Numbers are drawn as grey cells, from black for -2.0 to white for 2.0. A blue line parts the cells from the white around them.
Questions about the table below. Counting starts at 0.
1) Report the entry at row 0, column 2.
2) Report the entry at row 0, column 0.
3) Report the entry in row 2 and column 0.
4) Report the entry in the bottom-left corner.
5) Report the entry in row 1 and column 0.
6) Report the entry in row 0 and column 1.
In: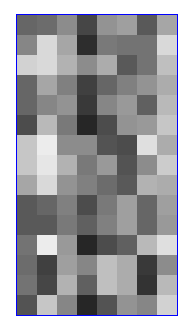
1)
0.2
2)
-0.4
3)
1.3
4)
-0.7
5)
0.1
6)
-0.3

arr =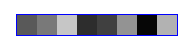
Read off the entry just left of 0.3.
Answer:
-1.0
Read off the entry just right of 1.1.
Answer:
-1.3

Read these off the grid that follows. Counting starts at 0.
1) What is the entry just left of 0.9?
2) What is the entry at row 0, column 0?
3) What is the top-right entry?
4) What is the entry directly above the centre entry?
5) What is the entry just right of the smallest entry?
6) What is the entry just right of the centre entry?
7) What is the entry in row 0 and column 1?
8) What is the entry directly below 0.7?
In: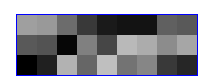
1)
-0.9
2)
0.5
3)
-0.6
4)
-1.6
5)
-1.5
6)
0.9
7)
0.4
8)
0.1

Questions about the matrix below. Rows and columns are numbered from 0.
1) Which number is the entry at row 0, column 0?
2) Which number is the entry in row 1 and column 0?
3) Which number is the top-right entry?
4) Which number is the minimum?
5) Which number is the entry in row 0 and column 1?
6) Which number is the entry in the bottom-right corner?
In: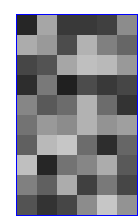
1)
-1.4
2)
0.7
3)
0.2
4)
-1.5
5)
0.6
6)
0.3

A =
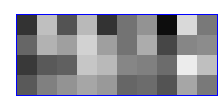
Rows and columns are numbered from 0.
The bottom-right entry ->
-0.1
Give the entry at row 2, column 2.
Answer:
-0.5
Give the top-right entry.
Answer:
-0.1
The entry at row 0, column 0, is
-1.2
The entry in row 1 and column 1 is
0.8
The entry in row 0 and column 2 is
-0.7
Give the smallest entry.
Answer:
-1.8
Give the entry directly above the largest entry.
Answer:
0.1
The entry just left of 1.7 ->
-0.3
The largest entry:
1.7
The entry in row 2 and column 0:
-1.1

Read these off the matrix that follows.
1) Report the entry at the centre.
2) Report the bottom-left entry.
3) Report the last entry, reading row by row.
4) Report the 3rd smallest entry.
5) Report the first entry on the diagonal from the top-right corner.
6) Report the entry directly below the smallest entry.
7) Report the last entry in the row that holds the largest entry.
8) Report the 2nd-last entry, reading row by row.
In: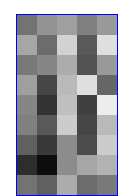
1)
1.0
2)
-0.2
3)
-0.1
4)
-1.2
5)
0.4
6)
-0.5
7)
1.7
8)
-0.3

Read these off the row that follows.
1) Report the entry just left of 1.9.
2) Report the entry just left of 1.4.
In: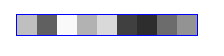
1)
-0.5
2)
0.8

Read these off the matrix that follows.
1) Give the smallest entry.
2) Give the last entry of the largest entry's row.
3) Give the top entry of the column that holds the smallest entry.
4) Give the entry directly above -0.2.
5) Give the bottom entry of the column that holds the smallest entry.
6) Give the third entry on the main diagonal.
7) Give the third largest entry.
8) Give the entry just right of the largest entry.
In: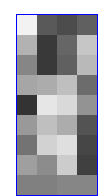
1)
-1.2
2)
-0.5
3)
1.8
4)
0.4
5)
0.0
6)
-0.5
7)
1.5
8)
-0.6
